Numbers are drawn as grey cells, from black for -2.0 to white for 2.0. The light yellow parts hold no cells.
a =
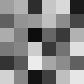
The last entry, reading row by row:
1.6
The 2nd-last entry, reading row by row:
1.0
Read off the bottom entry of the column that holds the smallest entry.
-1.7
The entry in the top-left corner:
0.5
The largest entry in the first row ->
1.4
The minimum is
-1.8
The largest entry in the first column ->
1.3
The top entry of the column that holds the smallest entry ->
-1.3
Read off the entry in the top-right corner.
-1.6
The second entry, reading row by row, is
0.8
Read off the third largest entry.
1.5

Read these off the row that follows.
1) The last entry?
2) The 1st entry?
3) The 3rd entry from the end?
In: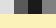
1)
0.0
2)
1.5
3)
-0.6
